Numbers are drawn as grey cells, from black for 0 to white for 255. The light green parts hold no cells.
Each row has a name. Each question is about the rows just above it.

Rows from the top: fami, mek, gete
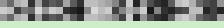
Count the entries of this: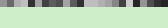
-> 24
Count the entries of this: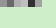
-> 6
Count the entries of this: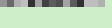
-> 15
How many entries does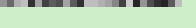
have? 26
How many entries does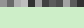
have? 12
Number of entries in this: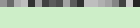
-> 20
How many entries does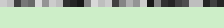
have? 32

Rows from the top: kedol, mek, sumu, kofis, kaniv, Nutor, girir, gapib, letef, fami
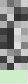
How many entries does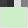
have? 4
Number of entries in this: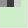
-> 3

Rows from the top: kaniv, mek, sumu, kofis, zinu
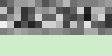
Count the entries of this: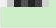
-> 7
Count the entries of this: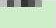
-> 6
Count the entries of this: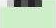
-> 6

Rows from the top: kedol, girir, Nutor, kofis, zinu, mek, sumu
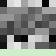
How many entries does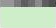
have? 8
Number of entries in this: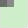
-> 2
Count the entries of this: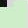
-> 2

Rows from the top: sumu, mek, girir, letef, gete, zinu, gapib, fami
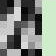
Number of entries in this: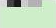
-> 6
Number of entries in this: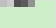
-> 5
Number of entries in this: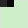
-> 2
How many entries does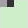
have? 2
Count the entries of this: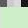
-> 4
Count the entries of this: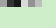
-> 6

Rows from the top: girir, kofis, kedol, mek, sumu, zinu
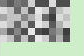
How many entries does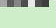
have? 7
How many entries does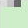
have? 3
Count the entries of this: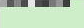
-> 10
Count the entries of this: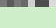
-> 8

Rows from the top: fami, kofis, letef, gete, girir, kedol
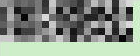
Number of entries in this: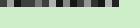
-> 17
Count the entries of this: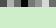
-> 8
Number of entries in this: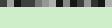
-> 16
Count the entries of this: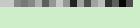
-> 19
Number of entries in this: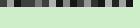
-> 19
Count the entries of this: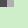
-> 2

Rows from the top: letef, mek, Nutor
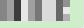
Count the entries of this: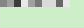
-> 10
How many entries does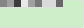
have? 9
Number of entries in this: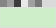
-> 8
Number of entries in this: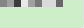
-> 9
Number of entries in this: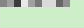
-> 10
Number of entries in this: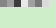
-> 7
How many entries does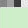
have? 4

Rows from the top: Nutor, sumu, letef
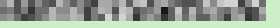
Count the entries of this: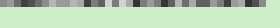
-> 38
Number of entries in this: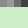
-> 4
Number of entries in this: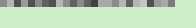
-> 25
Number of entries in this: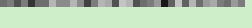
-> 35
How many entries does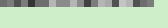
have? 22
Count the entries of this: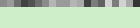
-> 20

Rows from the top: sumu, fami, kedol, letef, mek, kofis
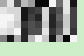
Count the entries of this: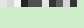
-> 11
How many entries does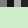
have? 4
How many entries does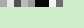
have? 9
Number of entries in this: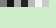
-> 7

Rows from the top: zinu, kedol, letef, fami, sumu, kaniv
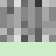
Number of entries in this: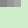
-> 3
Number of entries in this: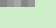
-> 5
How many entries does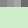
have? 4
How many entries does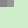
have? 2
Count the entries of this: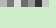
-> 7
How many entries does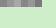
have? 6
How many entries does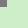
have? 1

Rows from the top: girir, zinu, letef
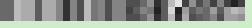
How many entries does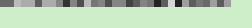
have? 33
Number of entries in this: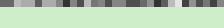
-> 32
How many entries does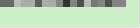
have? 18
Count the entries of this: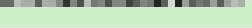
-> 35

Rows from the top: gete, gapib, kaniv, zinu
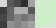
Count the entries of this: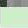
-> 4
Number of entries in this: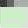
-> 4
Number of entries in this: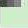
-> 3
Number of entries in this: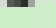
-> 5
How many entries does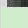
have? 4

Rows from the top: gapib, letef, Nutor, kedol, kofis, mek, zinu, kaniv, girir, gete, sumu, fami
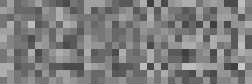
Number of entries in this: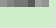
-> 7
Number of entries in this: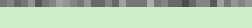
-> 36

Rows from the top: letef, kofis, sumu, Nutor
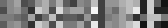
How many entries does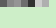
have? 7
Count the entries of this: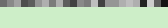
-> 24
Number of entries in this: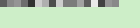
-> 17
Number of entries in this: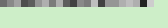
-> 22
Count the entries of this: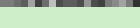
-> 20
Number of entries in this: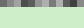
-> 12

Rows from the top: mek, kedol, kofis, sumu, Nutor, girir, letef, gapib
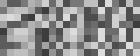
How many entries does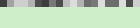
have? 20
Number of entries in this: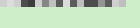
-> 18
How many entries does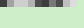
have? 11
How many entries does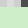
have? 4
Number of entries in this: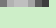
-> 7
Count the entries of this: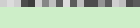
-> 20
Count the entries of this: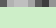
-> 8

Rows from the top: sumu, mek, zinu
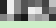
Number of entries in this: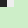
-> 2
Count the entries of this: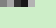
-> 5
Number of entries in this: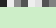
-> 8
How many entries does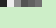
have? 6

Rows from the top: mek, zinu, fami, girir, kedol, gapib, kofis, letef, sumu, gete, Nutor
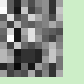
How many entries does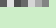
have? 7
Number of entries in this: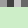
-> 4
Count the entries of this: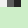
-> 3
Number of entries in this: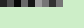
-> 9
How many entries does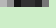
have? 7
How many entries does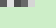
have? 5

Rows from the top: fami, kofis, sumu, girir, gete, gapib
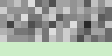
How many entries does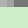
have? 4
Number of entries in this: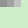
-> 3
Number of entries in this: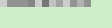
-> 13
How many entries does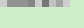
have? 10
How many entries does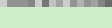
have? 16
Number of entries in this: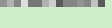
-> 15
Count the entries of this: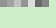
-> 7

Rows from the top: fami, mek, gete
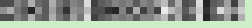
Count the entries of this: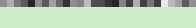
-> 28
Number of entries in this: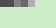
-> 5
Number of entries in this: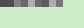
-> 9
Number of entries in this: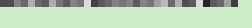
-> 34
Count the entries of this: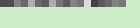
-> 18
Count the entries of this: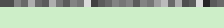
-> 32

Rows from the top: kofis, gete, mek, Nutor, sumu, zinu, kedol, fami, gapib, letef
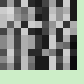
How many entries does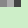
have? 3
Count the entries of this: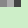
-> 3
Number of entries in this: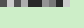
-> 10
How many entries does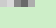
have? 5

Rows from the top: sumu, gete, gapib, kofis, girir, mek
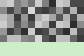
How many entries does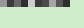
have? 10
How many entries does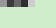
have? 5
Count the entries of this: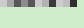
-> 11
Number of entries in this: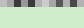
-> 12
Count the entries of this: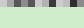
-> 12

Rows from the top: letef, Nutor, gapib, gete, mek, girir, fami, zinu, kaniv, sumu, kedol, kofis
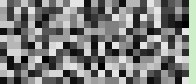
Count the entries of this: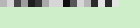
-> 17
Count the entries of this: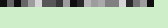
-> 22
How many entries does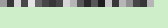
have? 22
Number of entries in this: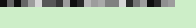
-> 25
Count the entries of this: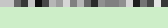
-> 24
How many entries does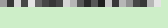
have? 23

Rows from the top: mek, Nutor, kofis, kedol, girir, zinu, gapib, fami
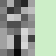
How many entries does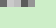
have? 5
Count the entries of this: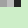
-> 3
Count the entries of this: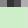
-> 4
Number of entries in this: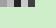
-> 5
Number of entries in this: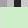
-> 4

